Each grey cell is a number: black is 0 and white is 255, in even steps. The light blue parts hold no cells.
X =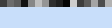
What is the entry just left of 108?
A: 61
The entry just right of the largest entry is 61

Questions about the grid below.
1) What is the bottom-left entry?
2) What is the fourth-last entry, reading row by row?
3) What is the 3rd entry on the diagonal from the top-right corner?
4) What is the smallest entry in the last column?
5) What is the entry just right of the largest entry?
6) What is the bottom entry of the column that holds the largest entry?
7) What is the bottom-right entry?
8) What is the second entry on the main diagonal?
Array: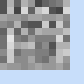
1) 164
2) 151
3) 151
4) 114
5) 126
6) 151
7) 139
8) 191
